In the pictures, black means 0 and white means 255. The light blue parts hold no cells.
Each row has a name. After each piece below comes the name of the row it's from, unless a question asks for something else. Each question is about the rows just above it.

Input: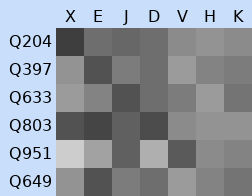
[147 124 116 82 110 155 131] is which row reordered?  Q649
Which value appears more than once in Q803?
[147]

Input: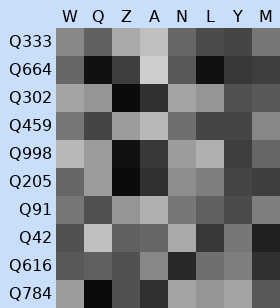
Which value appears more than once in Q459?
[69]
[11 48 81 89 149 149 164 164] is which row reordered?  Q302
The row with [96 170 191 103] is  Q333
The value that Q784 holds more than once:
[164]
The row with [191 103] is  Q333

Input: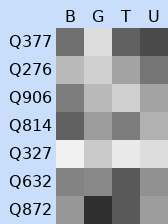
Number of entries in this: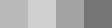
4
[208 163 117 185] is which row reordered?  Q276
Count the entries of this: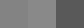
3

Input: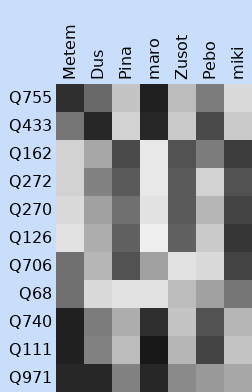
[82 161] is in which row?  Q706
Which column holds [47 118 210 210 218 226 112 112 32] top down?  Metem
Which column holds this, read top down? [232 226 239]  maro
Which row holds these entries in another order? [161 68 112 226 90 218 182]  Q270
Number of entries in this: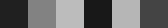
6
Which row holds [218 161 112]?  Q270

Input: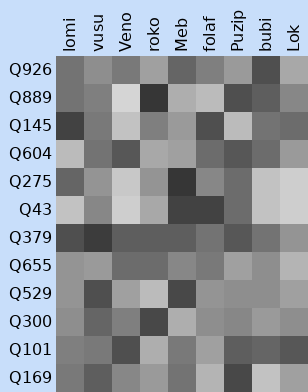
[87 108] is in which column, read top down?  Puzip
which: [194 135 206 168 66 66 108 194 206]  Q43
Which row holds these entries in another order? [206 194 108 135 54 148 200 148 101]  Q275

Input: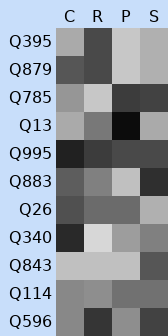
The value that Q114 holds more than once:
[113]
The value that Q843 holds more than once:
[192]
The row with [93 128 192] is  Q883

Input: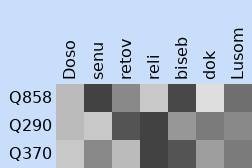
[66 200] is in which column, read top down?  senu
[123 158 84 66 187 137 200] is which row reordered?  Q370
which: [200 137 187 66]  Q370

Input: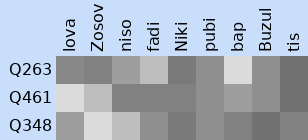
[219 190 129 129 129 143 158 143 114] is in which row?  Q461
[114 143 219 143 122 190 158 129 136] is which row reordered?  Q263
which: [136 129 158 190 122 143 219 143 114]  Q263
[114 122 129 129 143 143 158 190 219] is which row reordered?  Q348
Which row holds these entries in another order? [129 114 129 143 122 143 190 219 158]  Q348

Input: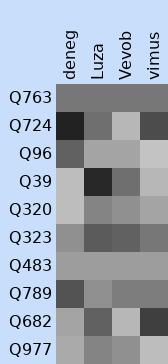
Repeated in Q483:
[157]
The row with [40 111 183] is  Q39
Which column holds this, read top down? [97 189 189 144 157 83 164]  deneg
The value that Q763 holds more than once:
[119]
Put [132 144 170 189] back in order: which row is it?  Q977
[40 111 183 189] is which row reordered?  Q39

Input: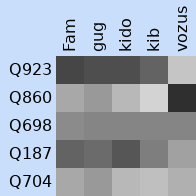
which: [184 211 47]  Q860
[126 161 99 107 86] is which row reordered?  Q187
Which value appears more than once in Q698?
[133]
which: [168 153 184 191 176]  Q704

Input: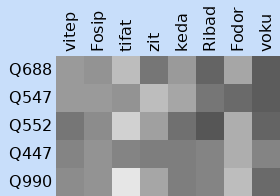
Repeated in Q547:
[154]
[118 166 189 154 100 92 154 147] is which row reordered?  Q688
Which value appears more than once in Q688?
[154]

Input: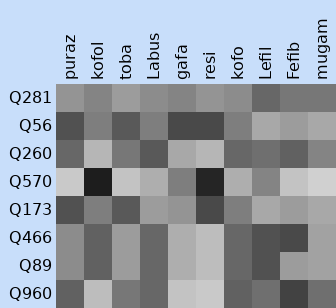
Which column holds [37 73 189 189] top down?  resi
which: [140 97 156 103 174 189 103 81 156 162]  Q89

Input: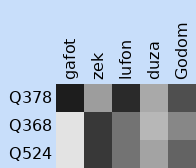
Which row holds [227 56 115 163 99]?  Q524
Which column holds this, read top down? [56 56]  zek
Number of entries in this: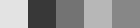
5

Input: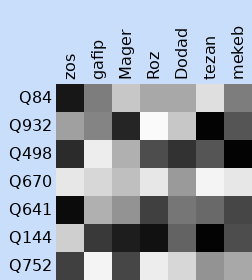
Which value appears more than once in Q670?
[231]
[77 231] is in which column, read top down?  Roz
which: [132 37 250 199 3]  Q932
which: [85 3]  Q498
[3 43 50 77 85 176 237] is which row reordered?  Q498

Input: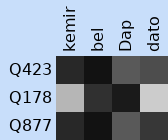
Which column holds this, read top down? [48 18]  bel
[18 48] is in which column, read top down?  bel
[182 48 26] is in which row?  Q178

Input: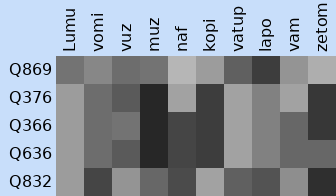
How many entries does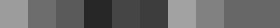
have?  10
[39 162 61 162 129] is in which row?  Q376
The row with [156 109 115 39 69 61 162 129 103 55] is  Q366
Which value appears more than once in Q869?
[115]
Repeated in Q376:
[162]

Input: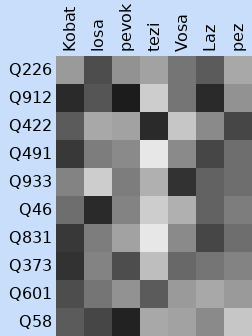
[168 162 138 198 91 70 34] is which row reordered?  Q58
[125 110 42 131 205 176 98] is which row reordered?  Q46
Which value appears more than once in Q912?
[42]
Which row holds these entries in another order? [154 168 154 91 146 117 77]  Q601
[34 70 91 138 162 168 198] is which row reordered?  Q58
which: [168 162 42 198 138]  Q422
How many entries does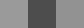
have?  3

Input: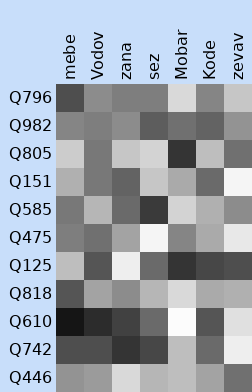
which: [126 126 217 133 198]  Q796
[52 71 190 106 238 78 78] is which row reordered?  Q742
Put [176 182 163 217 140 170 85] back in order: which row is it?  Q818

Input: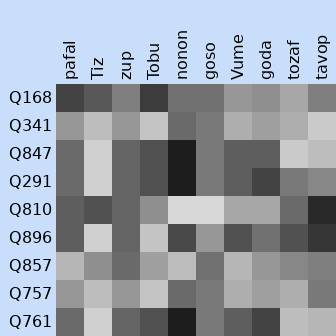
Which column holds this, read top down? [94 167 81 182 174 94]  Vume
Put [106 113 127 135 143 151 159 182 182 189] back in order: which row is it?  Q857

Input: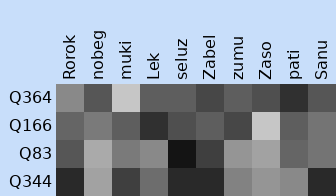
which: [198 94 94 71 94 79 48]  Q364
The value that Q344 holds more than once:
[41]

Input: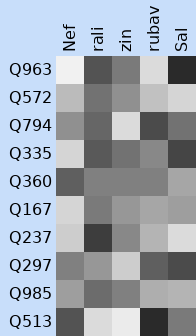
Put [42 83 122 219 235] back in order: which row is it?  Q513
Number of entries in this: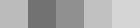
5
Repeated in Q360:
[128]
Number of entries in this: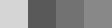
4

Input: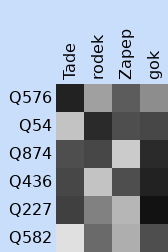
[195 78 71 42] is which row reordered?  Q54
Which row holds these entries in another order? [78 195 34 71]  Q436
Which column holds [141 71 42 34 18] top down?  gok
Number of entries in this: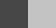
2
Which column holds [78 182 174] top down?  Zapep
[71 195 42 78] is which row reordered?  Q54

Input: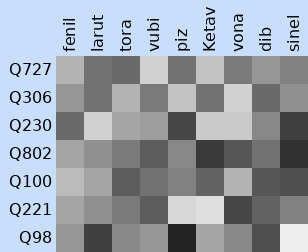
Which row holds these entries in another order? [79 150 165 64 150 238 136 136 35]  Q98
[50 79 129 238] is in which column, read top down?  sinel
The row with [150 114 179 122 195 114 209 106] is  Q306

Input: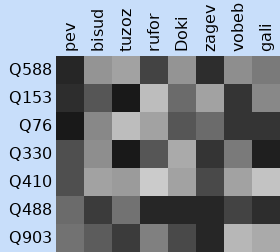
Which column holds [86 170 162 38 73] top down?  Doki
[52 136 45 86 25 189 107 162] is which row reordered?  Q153
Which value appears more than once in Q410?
[162]
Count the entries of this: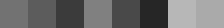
8
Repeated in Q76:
[52]
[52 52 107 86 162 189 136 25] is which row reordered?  Q76
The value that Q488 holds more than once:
[38]

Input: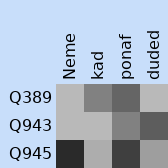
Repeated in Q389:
[185]
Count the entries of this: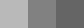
3
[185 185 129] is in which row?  Q943
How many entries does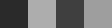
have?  4
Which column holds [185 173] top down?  kad
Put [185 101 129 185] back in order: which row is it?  Q389
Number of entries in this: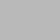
2

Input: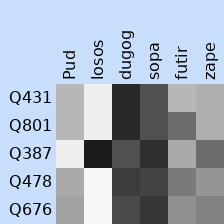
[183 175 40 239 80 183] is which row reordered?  Q431
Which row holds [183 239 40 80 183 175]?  Q431
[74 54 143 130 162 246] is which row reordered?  Q676

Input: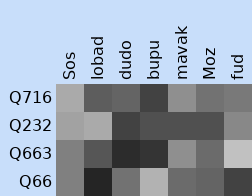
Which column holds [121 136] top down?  fud
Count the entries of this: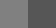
2
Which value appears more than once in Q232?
[80]

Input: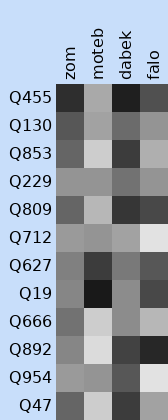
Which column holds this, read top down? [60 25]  moteb
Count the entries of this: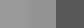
3
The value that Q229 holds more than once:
[148]
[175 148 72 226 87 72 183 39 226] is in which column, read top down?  falo

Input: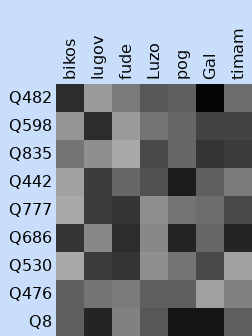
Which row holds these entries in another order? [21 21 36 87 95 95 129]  Q8
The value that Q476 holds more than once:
[95]
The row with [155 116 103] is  Q598
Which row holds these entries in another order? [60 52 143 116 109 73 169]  Q777
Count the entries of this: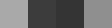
4
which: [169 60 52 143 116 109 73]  Q777

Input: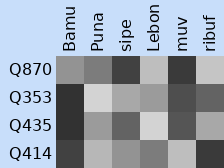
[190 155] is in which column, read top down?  Lebon
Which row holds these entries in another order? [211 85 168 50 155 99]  Q435
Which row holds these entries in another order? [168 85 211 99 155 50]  Q435
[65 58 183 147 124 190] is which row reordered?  Q414
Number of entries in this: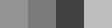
4
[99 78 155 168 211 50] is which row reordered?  Q353

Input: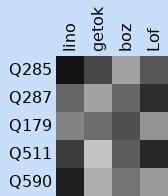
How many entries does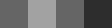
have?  4
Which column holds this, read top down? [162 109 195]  getok

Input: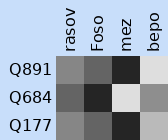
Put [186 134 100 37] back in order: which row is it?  Q177
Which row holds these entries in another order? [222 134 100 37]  Q891
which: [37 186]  Q177
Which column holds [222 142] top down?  bepo
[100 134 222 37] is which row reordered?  Q891

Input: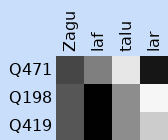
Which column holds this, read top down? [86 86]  Zagu
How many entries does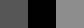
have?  3

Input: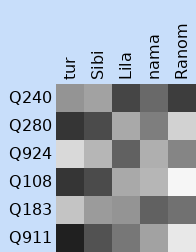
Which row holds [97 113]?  Q183
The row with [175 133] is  Q924
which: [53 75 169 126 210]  Q280
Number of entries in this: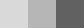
3
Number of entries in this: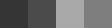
4

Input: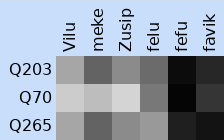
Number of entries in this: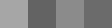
4
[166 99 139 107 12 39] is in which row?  Q203
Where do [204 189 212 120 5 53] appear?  Q70
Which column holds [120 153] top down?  felu

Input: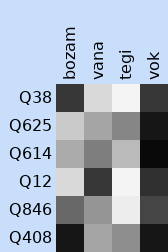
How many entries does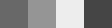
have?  4
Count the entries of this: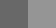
2
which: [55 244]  Q12
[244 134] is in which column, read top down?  tegi
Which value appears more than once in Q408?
[22]
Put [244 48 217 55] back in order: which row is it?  Q12

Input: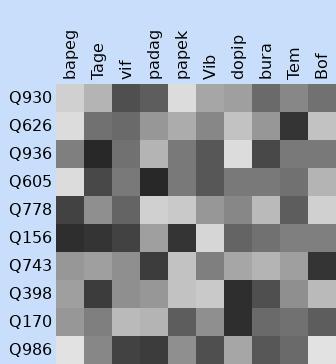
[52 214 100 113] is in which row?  Q156
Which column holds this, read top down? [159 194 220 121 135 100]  dopip
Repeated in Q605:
[121]
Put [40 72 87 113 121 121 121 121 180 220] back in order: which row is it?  Q605
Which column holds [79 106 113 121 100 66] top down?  vif
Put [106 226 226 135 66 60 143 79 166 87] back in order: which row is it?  Q986
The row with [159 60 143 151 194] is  Q398

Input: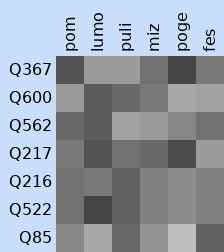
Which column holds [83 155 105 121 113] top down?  pom
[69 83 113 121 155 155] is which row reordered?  Q367
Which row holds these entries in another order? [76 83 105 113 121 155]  Q217
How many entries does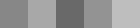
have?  5
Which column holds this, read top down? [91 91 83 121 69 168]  lumo
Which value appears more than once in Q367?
[155]

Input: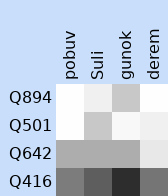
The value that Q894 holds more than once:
[254]
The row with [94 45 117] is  Q416
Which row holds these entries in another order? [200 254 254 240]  Q894
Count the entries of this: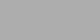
3
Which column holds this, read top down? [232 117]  derem
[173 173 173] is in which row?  Q642
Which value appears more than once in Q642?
[173]

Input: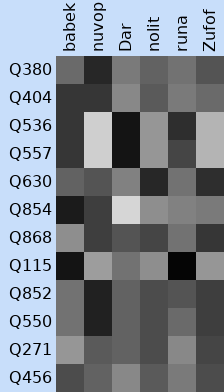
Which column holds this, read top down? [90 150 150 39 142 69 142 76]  nolit
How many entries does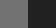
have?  2

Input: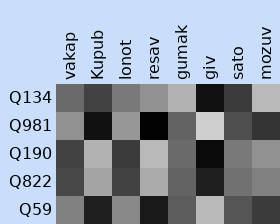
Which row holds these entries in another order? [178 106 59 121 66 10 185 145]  Q190
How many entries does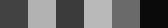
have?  6

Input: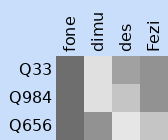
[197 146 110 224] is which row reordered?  Q984
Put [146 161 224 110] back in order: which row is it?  Q33
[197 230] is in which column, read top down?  des

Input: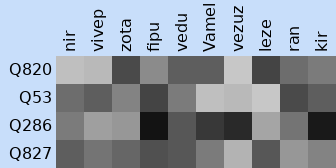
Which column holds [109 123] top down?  nir
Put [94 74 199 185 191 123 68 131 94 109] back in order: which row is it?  Q53
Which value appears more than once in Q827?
[87]
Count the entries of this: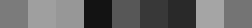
9
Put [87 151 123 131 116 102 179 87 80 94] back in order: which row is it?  Q827

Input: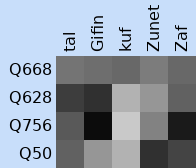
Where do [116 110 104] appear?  Q668
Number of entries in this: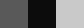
3
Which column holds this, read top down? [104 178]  kuf
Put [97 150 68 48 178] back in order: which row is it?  Q50

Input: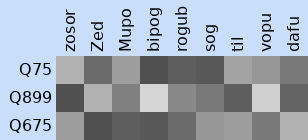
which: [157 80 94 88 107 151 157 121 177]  Q675
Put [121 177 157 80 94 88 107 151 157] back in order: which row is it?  Q675
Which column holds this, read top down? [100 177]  dafu
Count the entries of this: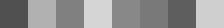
8

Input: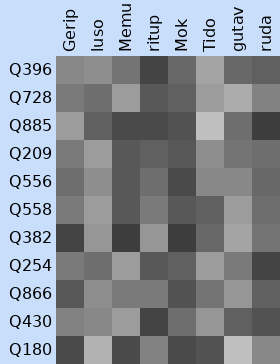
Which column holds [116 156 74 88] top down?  Memu
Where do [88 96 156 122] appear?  Q254

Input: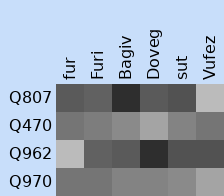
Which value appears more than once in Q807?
[90]
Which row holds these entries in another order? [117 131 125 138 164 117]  Q470
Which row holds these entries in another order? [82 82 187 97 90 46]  Q962

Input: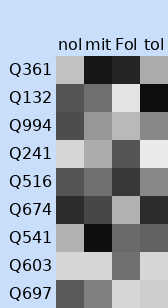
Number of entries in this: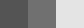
3
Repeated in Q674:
[44]
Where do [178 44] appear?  Q674
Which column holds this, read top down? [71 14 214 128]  mit
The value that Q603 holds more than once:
[214]
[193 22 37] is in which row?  Q361
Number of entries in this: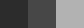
3

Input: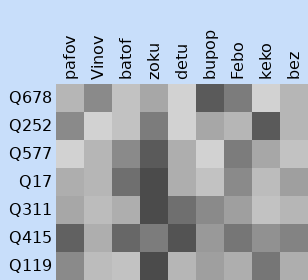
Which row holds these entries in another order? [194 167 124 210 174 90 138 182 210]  Q577
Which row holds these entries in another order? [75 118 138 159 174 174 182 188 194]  Q119
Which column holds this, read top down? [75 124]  zoku
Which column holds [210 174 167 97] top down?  pafov
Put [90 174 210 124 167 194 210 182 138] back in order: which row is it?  Q577
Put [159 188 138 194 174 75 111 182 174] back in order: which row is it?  Q17
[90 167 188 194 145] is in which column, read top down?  keko

